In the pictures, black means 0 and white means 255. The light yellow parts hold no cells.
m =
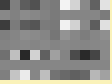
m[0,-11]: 61
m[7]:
[127, 196, 235, 134, 190, 115, 105, 96, 103, 183, 161]
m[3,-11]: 127
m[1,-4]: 134
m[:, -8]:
[81, 135, 85, 138, 133, 210, 133, 134]
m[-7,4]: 130
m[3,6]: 147
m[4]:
[131, 134, 136, 133, 137, 132, 136, 134, 133, 135, 137]
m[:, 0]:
[61, 136, 60, 127, 131, 112, 134, 127]
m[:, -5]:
[243, 136, 241, 147, 136, 132, 134, 105]
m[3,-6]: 118
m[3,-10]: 133
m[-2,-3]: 134
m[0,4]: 127
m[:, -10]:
[127, 129, 123, 133, 134, 191, 133, 196]
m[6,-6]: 134
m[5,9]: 69
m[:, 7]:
[211, 134, 210, 135, 134, 75, 134, 96]
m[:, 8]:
[137, 133, 137, 125, 133, 41, 134, 103]
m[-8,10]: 226

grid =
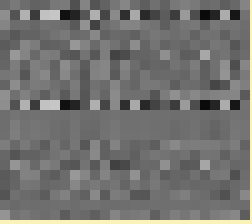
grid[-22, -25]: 108
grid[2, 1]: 108
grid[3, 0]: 103
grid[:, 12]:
[134, 46, 132, 104, 100, 76, 131, 126, 109, 112, 46, 111, 112, 113, 108, 105, 73, 107, 101, 119, 110, 118]
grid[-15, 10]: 134
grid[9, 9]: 118
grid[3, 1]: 88
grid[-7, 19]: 98
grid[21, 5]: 114
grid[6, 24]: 134
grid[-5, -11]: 102
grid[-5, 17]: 102
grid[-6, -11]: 106
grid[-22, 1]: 121
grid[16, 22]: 115
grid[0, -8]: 120
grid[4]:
[91, 99, 134, 124, 96, 98, 102, 151, 131, 106, 126, 114, 100, 141, 101, 116, 100, 106, 102, 111, 105, 119, 115, 86, 105]
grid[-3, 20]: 108
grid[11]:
[110, 116, 112, 113, 113, 111, 110, 113, 109, 108, 112, 114, 111, 112, 112, 111, 111, 110, 111, 112, 109, 107, 110, 114, 113]
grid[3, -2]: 112
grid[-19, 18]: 114
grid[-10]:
[110, 124, 114, 117, 115, 110, 107, 115, 107, 106, 113, 118, 112, 112, 113, 111, 111, 107, 110, 113, 107, 101, 108, 117, 116]
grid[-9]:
[111, 126, 115, 118, 116, 110, 107, 116, 105, 104, 114, 119, 113, 113, 114, 112, 111, 106, 110, 114, 106, 99, 107, 119, 116]
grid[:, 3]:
[98, 59, 103, 99, 124, 105, 127, 125, 123, 114, 59, 113, 117, 118, 109, 98, 105, 128, 116, 104, 109, 113]
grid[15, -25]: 103
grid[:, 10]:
[98, 69, 109, 98, 126, 126, 134, 134, 107, 102, 69, 112, 113, 114, 97, 97, 126, 132, 112, 91, 110, 108]
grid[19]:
[84, 112, 107, 104, 92, 119, 129, 107, 97, 137, 91, 124, 119, 87, 86, 113, 110, 120, 127, 112, 108, 96, 81, 106, 136]
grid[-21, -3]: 172
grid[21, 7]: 109
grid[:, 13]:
[109, 169, 132, 97, 141, 99, 108, 103, 102, 111, 169, 112, 112, 113, 100, 96, 99, 145, 118, 87, 111, 121]
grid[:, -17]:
[132, 85, 146, 109, 131, 115, 92, 86, 90, 86, 85, 109, 107, 105, 87, 110, 115, 134, 115, 97, 113, 105]
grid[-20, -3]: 113
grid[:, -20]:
[120, 198, 112, 115, 98, 122, 99, 101, 112, 116, 198, 111, 110, 110, 117, 115, 121, 93, 106, 119, 111, 114]
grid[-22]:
[108, 121, 109, 98, 101, 120, 122, 80, 132, 84, 98, 118, 134, 109, 94, 112, 98, 120, 127, 121, 105, 109, 94, 104, 132]
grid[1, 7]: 35

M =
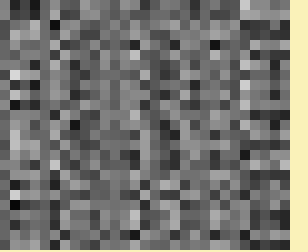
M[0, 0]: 129
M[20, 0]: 121
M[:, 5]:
[139, 166, 14, 84, 168, 60, 172, 132, 144, 151, 115, 43, 149, 168, 80, 133, 195, 57, 34, 142, 45, 61, 46, 134, 38]
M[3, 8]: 67
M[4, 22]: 86
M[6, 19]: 70
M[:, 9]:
[125, 142, 83, 67, 134, 72, 93, 96, 112, 94, 130, 63, 91, 121, 71, 118, 140, 69, 92, 97, 116, 62, 76, 123, 63]
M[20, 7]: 146
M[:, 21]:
[119, 68, 147, 162, 19, 177, 109, 90, 116, 122, 105, 160, 141, 52, 139, 51, 58, 161, 131, 62, 128, 170, 157, 40, 160]
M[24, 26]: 66
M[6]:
[124, 127, 110, 39, 109, 172, 104, 43, 103, 93, 140, 91, 132, 122, 110, 78, 65, 87, 129, 70, 114, 109, 119, 72, 190, 154, 130, 38, 133]
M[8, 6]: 106
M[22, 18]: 77
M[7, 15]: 83
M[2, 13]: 143
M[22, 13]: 169
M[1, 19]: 63
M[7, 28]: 103
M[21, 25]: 57
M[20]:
[121, 7, 60, 78, 93, 45, 90, 146, 149, 116, 118, 112, 115, 126, 44, 126, 165, 151, 54, 78, 96, 128, 75, 130, 137, 85, 100, 145, 79]
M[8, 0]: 132
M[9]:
[105, 188, 143, 96, 115, 151, 135, 42, 70, 94, 128, 98, 129, 137, 136, 72, 45, 88, 164, 88, 127, 122, 153, 77, 145, 118, 106, 40, 108]
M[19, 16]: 63
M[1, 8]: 137
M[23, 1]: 134
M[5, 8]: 107
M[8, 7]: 72
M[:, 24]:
[200, 165, 46, 81, 82, 144, 190, 69, 205, 145, 185, 108, 175, 89, 69, 26, 122, 84, 88, 44, 137, 133, 140, 32, 78]
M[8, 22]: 93
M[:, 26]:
[137, 142, 62, 74, 130, 82, 130, 100, 127, 106, 132, 63, 113, 129, 69, 101, 137, 65, 90, 105, 100, 81, 93, 115, 66]
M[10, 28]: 120
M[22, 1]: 46
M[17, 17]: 136

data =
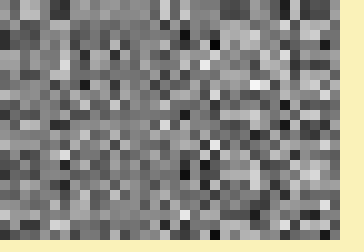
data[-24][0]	142
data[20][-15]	130
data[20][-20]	86
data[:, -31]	[169, 187, 85, 72, 90, 152, 155, 75, 142, 142, 116, 79, 181, 120, 154, 78, 88, 70, 157, 109, 101, 172, 55, 98]
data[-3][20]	172
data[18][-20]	115
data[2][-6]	212
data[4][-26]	123
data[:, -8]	[122, 143, 121, 128, 124, 201, 186, 109, 214, 114, 72, 144, 149, 69, 133, 113, 61, 119, 145, 66, 60, 118, 91, 129]
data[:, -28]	[46, 55, 180, 146, 163, 189, 218, 187, 131, 102, 74, 161, 53, 128, 80, 220, 35, 130, 37, 75, 94, 122, 198, 153]
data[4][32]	26
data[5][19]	148
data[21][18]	231
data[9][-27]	173
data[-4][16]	77
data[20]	[145, 142, 120, 101, 108, 182, 94, 163, 176, 90, 115, 134, 136, 140, 86, 155, 77, 171, 115, 130, 64, 155, 105, 140, 108, 68, 60, 131, 161, 151, 142, 141, 223, 89]
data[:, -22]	[125, 136, 129, 101, 68, 166, 127, 116, 155, 166, 87, 106, 127, 102, 178, 87, 114, 108, 162, 93, 136, 139, 112, 72]
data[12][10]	154
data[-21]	[46, 99, 89, 72, 136, 130, 146, 78, 92, 117, 85, 131, 101, 120, 113, 122, 119, 105, 15, 129, 99, 63, 179, 171, 182, 208, 128, 112, 140, 105, 193, 205, 113, 114]
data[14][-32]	151
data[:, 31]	[83, 73, 173, 205, 120, 139, 61, 164, 205, 130, 90, 202, 85, 54, 150, 112, 190, 216, 174, 104, 141, 34, 176, 121]
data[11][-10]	182
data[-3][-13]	169
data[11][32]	108
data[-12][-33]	89
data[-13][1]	107
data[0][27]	89
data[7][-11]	171
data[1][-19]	95
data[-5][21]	61
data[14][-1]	143
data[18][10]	158
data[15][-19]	166
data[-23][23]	68
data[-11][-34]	145

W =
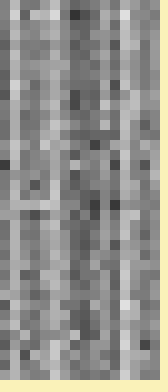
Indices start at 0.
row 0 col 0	128
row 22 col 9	104
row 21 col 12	183
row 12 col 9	118
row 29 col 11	116
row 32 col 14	134
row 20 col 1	177
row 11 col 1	172
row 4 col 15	155
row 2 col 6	136
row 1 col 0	130
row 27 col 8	116
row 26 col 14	152
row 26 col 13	153
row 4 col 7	90
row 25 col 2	143
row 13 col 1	173
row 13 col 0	110
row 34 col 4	149
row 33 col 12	201
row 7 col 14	122
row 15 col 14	138
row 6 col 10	146
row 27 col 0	116
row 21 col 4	118
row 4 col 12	191
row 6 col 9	106
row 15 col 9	133
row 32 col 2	118
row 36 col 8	125
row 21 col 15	144
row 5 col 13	145
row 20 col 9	61
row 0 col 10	149
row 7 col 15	138
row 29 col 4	120
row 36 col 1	181
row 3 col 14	133

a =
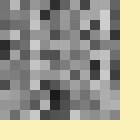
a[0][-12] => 116
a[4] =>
[42, 98, 111, 203, 141, 168, 170, 142, 169, 90, 129, 130]
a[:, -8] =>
[132, 48, 137, 149, 141, 82, 174, 148, 59, 127, 178, 71]
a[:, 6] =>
[99, 153, 151, 124, 170, 150, 125, 173, 128, 69, 79, 86]
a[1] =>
[117, 135, 127, 181, 48, 111, 153, 122, 166, 165, 205, 82]
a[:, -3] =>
[165, 165, 67, 138, 90, 182, 43, 65, 189, 148, 103, 141]
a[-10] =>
[94, 110, 114, 195, 137, 112, 151, 118, 185, 67, 205, 101]
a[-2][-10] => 122
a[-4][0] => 76
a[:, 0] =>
[116, 117, 94, 144, 42, 59, 143, 129, 76, 164, 149, 157]
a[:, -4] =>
[68, 166, 185, 68, 169, 131, 144, 167, 134, 114, 124, 150]
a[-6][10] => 182
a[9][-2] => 173
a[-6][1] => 118
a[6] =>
[143, 118, 126, 195, 174, 109, 125, 152, 144, 43, 182, 79]
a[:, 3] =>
[150, 181, 195, 149, 203, 159, 195, 165, 192, 111, 89, 200]
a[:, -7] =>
[46, 111, 112, 77, 168, 80, 109, 148, 83, 26, 43, 82]
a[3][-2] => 176
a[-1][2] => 166
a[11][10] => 155
